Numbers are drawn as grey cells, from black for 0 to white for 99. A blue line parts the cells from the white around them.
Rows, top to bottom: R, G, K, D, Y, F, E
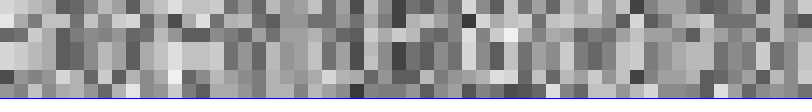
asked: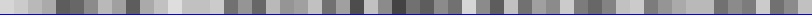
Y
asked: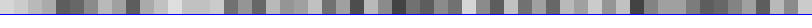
R
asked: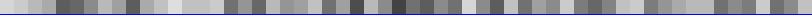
D

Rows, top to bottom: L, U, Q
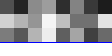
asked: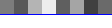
Q
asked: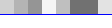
U
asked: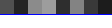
L

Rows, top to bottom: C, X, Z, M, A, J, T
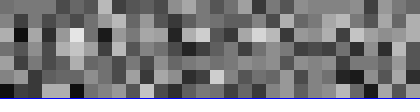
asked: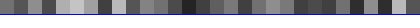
M
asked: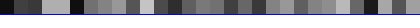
T
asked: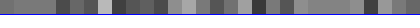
C
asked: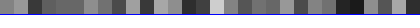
J
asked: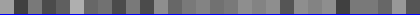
A

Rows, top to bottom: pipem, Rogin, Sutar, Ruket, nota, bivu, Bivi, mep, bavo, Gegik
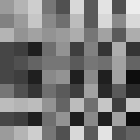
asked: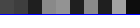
bivu
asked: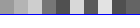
Gegik
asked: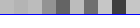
mep
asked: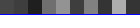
Ruket

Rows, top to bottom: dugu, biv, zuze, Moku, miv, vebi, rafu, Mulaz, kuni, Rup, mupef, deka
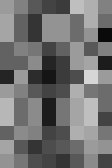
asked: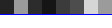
vebi
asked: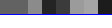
miv
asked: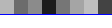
kuni

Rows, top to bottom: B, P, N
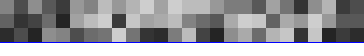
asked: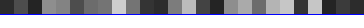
N

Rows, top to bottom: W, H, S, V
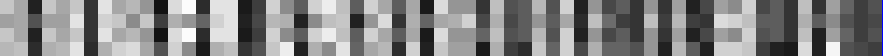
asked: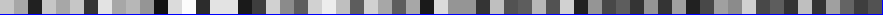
W
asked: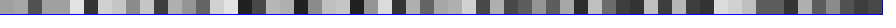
H
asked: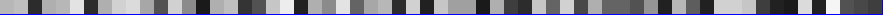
V

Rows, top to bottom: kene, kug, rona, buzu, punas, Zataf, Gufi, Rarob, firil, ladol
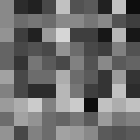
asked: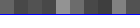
buzu
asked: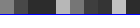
Gufi
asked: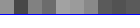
ladol
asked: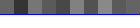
punas

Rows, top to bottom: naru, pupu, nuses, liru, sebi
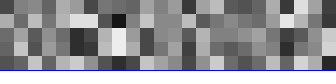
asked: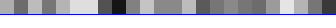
pupu
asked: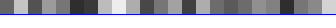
liru

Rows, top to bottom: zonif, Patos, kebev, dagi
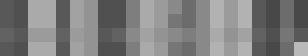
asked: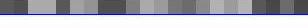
Patos
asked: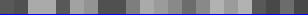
zonif

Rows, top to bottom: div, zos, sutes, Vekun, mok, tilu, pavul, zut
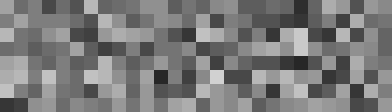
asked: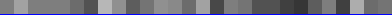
zos
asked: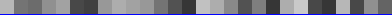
sutes

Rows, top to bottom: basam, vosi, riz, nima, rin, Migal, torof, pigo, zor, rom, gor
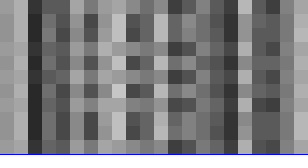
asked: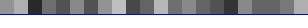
rin
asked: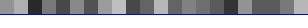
riz
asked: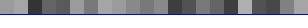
gor
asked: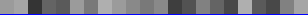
nima
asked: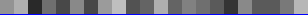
zor

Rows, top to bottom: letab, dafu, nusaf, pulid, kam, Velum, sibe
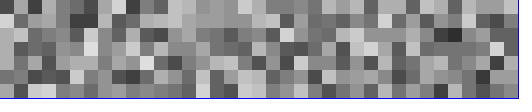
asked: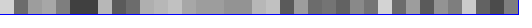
dafu
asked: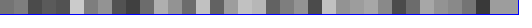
Velum
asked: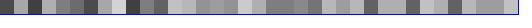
letab

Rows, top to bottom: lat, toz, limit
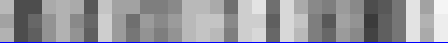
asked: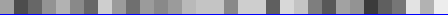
toz
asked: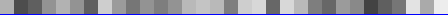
limit
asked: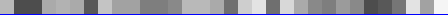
lat

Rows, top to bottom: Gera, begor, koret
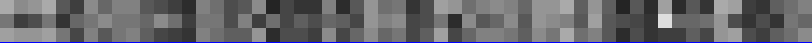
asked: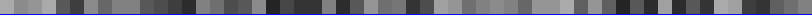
Gera
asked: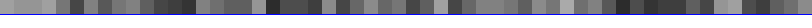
koret

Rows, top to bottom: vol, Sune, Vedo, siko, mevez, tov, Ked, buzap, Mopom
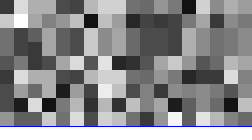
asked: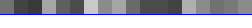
siko
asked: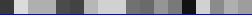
vol
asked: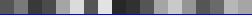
mevez
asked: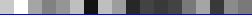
Sune

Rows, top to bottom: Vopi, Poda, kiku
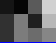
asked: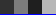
Poda
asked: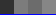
kiku
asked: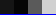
Vopi

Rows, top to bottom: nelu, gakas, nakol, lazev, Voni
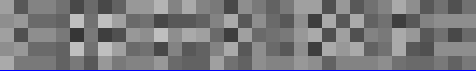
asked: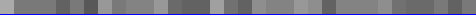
Voni
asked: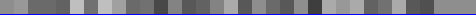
lazev
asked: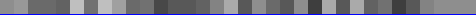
gakas

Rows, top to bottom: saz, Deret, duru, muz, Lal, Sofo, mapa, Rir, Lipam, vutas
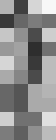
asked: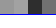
muz
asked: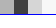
saz
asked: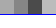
Sofo
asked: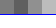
vutas

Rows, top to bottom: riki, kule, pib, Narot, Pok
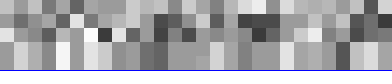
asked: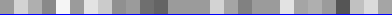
Narot
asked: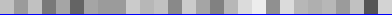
riki
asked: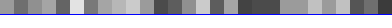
kule
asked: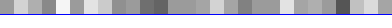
Pok

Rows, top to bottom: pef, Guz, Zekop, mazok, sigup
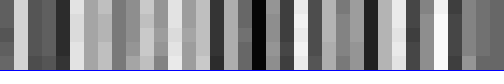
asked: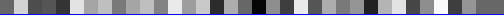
sigup
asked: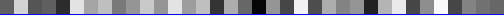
mazok

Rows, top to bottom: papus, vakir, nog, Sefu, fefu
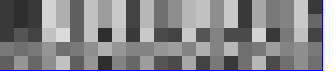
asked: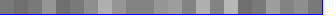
Sefu

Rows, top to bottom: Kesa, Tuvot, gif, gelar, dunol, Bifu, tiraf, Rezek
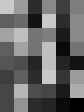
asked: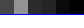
Rezek
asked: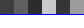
Bifu
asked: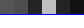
dunol

